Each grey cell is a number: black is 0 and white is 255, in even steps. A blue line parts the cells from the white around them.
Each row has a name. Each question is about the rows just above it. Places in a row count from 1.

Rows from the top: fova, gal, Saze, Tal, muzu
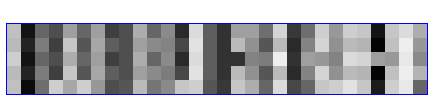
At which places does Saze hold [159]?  7 22 27
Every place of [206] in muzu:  4 6 14 24 28
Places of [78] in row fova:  4 9
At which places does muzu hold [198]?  13 17 23 26
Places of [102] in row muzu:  19 22 30

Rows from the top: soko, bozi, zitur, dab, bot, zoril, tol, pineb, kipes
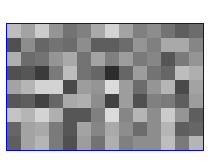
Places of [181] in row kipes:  3 14
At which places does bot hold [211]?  3 4
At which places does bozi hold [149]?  10

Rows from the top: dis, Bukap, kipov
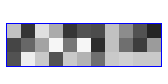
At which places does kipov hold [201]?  3 5 8 10 11
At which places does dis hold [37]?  11
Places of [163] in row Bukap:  3

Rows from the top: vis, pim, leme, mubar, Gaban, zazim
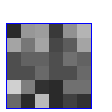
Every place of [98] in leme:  2 3 6
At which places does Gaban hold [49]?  3
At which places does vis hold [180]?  6
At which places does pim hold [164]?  1 3 6
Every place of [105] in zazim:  1
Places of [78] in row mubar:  1 2 4 5

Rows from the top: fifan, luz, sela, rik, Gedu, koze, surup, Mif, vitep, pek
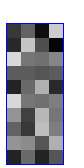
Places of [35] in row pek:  1 3
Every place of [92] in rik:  1 2 4

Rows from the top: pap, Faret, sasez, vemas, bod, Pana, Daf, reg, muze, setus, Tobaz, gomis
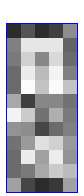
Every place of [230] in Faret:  2 3 4
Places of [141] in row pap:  5
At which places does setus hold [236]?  2 4
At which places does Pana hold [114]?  5

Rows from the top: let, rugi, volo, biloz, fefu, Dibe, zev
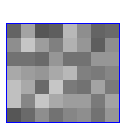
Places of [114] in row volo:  1 2 5 6
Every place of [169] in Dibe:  4
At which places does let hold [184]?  5
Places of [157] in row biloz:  2
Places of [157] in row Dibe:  5 6

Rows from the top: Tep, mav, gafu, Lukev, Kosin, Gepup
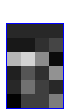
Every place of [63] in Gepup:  2 3
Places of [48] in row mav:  3
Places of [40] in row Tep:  1 2 3 4
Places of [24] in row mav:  1 2
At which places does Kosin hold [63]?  3

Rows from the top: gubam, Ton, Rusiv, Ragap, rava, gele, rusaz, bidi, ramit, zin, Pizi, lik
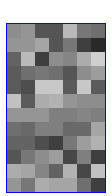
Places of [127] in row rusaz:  4 5 7
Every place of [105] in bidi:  2 5 6
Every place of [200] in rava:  3 4 6

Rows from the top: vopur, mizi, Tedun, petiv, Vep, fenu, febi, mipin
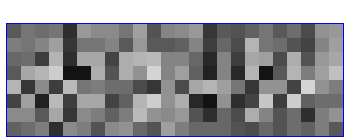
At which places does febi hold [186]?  10
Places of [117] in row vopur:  2 4 9 19
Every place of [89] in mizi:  9 11 12
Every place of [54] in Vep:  2 11 18
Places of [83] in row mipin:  7 11 17 20
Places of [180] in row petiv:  3 18 21
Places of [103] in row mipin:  10 14 15 16 19

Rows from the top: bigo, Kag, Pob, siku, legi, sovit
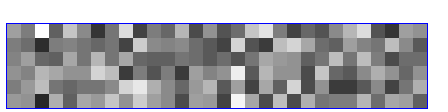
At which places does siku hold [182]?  3 19
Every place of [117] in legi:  4 6 7 29
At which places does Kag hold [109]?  2 14 23
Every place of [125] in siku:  10 12
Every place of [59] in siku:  9 13
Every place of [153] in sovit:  1 7 15
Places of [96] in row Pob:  4 11 12 22

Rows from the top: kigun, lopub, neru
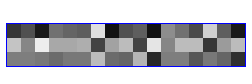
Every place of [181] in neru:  10
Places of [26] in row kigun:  3 17
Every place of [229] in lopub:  11
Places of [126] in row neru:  1 2 12 13

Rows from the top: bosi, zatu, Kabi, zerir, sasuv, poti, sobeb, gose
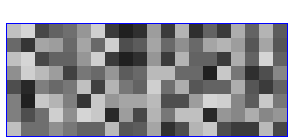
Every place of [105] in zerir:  7 10 13 14
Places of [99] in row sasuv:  10 15 16 20
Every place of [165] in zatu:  3 6 11 15 19
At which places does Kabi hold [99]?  4 5 14 15 18 20
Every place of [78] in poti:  12 13
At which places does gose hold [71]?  20

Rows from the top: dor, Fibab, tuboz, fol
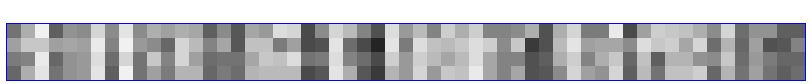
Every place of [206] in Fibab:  35 48
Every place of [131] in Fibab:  8 15 57
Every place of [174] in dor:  2 11 13 33 38 40 50
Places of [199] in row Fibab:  2 3 33 37 47

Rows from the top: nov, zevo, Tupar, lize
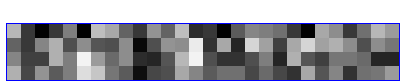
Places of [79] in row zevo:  5 8 11 26
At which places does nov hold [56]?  2 4 10 15 21 25
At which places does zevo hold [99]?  1
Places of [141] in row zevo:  6 9 13 25 27
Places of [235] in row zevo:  14
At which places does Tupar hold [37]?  11 20 27 28
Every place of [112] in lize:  16 17 26

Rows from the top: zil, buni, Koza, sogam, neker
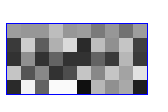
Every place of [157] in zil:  1 6 10
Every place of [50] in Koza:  1 3 5 6
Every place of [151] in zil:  2 3 5 8
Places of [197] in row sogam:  1 6 8
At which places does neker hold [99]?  3

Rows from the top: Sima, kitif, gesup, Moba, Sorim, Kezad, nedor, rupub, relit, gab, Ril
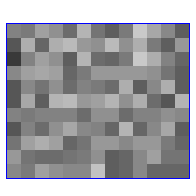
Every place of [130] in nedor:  1 3 4 5 10 11
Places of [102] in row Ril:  9 11 12 13
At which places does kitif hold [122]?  11
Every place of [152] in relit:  7 8 10 11
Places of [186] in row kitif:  5 8

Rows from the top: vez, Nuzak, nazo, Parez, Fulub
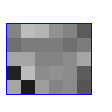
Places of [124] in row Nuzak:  2 3 4 6
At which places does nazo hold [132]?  3 4
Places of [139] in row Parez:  3 5
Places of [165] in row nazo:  1 2 6

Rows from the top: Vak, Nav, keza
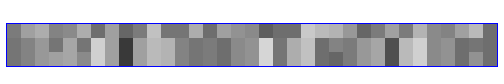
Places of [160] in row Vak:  2 8 16 28 33
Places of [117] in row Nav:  1 4 6 14 20 34
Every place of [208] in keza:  7 30
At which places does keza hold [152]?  3 26

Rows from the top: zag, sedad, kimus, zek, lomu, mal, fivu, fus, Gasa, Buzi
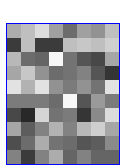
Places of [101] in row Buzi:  5 7 8
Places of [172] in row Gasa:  3
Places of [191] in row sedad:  2 5 7
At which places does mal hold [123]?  1 2 3 8
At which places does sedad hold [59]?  1 3 4
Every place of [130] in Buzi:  1 3 6
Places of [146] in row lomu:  4 6

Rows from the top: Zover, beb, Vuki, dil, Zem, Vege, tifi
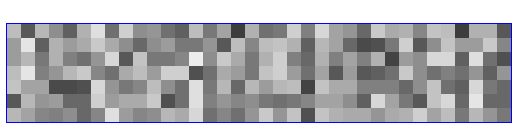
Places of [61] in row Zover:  17 33
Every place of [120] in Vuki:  3 11 12 18

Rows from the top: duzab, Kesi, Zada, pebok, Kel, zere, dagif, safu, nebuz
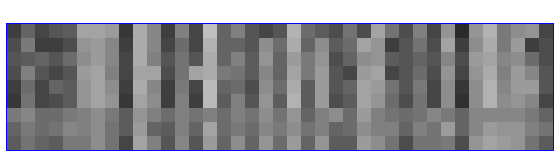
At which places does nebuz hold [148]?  19 23 34 37
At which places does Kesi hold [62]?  3 4 9 28 33 38
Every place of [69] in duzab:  3 14 19 31 39
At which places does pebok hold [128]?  2 8 36
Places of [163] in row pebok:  7 10 11 14 21 27
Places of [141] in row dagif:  7 19 24
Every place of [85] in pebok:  3 5 24 29 39

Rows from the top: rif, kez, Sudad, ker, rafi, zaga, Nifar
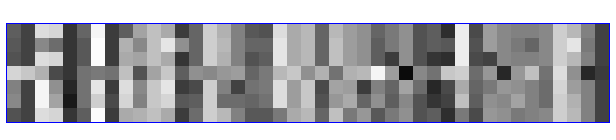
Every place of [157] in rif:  25 35
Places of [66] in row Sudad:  2 35 43
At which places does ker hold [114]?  6 8 24 31 39
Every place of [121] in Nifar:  20 25 28 33 37
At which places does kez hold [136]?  3 10 36 39
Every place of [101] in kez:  14 18 19 23 38

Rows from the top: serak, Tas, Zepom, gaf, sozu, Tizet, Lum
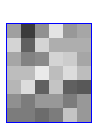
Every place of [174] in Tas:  4 5 6
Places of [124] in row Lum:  1 2 4
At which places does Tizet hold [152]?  3 4 6
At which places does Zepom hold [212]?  4
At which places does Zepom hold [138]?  3
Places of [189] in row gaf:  1 2 4 6

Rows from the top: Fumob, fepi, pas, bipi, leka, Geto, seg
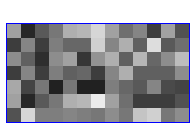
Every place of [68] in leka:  2 13
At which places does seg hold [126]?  3 4 6
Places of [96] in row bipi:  5 10 11 12
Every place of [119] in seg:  7 9 12
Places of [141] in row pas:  1 4 12
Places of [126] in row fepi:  4
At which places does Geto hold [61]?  10 11 12

